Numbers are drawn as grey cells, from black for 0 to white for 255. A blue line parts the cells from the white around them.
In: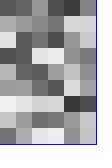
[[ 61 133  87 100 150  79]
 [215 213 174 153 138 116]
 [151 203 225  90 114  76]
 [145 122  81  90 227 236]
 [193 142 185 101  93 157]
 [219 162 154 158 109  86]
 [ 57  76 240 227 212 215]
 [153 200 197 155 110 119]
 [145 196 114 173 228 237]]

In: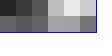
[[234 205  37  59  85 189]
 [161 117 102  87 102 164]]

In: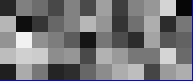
[[212   6  39 128 109  72 130  74 160  62 131 151]
 [ 44 119 182  14  54 103 130 183 149  52 112 174]
 [ 86  98 147 241 144 125  92  21 119  76  44 164]
 [213 106 189 208 204 141 150  73 178 154 119 119]
 [155 174  31 171 119  36  45 103 140 173 190  69]]

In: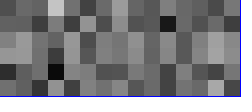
[[ 74 119  79 105  99 196 113  66 106 155 101  87 127 104  95]
 [106  62  97  96  62 124  62 147  77 141  82  88  24 105  81]
 [160 136 129 153 115  99 151  77 126 117 144 101 137  88 128]
 [163 140 150 152 112  60 149  86 128 119 139  99 134  88 133]
 [ 68 118  45  94 111  10 132 125  81  83 121 107  67 127  85]
 [168  71 112  96  53 146  64 129 113 134  86 106  67 115 105]]

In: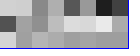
[[ 30  65 209 207 137 175  87 153]
 [234 171  82 162 144 189 220 216]
 [158 158 212 160 181 172 159 164]]

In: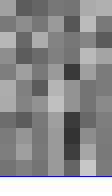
[[170 176 160  92 100 119 117]
 [188 121 120 141 118 154  85]
 [133  91 183 105 174 131 119]
 [186 164 142  92 107 129 116]
 [158 123 126 159 120 153  56]
 [115 123 174 127  91 181 147]
 [117 137 171 131 144 193 148]
 [104 126 108  92 121 159  60]
 [139 123 124 149 119 154  50]
 [166 122 126 158 120 153  62]
 [198 124 116 127 117 154  99]]

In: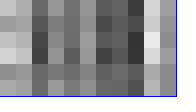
[[212 159 196 174 106 150 114 149  90  98  60]
 [205 147 157 164  87 124 110 142  75  90  76]
 [233 141 193 180  71 136 109 156  89  95  52]
 [218 158 211 194  67 147  92 153  67  88  54]
 [170 139 143 152 105 120 109 132  95 107  91]
 [182 139 170 160 107 154 121 142 104 102  81]]

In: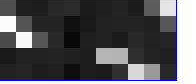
[[ 93 228  79  31  29  40  43  27  31  36  28]
 [ 32  87 252  84  36  36  16  26  33  35  35]
 [ 33  37  75 249  86  41   8  31  33  27  40]
 [ 35  32  25  34  33  35  32  29 181 180  46]
 [154  40  34  37  29  32  14  29  27  49 216]]

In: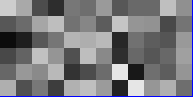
[[191 144 205 169  76  45 119 110 154  87 105 105]
 [ 73 116  87 107 166 190 114 134  92 197 149 146]
 [ 85 153  12  30  88 118 180 174 185  39 113  93]
 [104 160  72  99 193 149  80 190 137  46 104  86]
 [ 93 149 103 152 138 185  51  76 108 230  24 111]
 [176 110 175  80 120  61 177 191 155  34 230 150]]
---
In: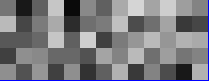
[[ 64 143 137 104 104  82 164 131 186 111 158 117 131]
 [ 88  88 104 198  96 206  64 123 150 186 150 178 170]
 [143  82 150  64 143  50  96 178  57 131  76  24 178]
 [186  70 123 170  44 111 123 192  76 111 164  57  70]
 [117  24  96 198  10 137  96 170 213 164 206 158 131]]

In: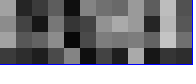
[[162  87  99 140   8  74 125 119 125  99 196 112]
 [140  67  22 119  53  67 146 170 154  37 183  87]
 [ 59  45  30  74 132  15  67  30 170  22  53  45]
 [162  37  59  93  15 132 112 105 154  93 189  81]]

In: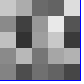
[[138 184 118 166 178]
 [200 172 106  99 221]
 [131  77 112  99  70]
 [138  64 152 233  84]
 [192  50 158 200  58]]

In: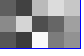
[[138 213  78 102 160]
 [ 94  65 186 220 199]
 [ 86  59 249 124 146]]

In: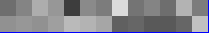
[[145 151 145 159 186 179 166  96 102  89  89 102 193]
 [110 132 173 151  61 138 124 219 116 132 110 179 124]]

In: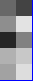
[[142 227]
 [162 221]
 [177 200]
 [ 37 129]
 [104  67]]
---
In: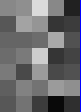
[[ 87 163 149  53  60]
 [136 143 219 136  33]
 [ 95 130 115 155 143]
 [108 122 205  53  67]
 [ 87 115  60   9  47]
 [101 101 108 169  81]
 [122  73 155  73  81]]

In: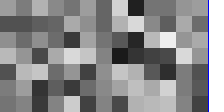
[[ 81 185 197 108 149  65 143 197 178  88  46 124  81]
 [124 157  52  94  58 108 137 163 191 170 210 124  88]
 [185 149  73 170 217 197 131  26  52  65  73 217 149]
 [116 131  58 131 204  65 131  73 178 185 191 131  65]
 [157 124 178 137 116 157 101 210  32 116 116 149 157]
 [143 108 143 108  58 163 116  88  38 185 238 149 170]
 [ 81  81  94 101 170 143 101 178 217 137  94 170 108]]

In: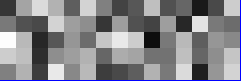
[[205 191  46 142 158 178 102 172 164 114 114 191 102 142 197]
 [253 185  39  87 150 108 197 233 205  13 121 185  94 150 136]
 [128 178  61 233 136 185  61  73  94 178 121 219  31 150 211]
 [ 54 164 219 178  94 211 128  67  87 191  81 102  25  73 205]
 [121  81  73 211 158 142  54 158  81  67 158  39 227 121 108]]

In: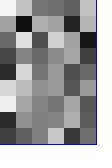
[[104 222  78 207 161  22]
 [ 43 215 118 153  78 104]
 [244 193 118 112  97 193]
 [215 187 146 153  84 153]
 [238 167 133 118 167  84]
 [ 43 146 126 133 175  91]
 [ 70 133 104 139 167  63]
 [ 63  97 126 200  55 112]
 [161  16 175 161  35 181]]

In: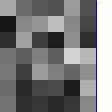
[[ 47 161  62  28 143  47]
 [ 21 135 149 190 135  69]
 [168 107  88  82 155  82]
 [114  94 127  94 211 183]
 [120  62 155 127 101 143]
 [114  47  55  41  55 135]
 [107  41  69  75  28 176]]

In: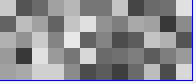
[[ 99 189 161  99 196 224 146 125 169 161  55 139]
 [161 169 208 208 139  76  92  62 106 189  76 216]
 [177 146 202 132 232  99 132  76  92 196 177  84]
 [202  84 106 161 183 118 118 196  69 106 112 224]
 [154  55 224 154 118 216 106 112 125  92 125 154]]

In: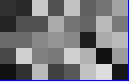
[[ 72 208 128 121 208 178  17 156]
 [107 107 135 149 135  29 171 186]
 [ 35  80  80 171 115 101 186 121]
 [ 17  49 186  64  88 194 221  23]
 [ 49  41 200  80 194  95 115 163]]
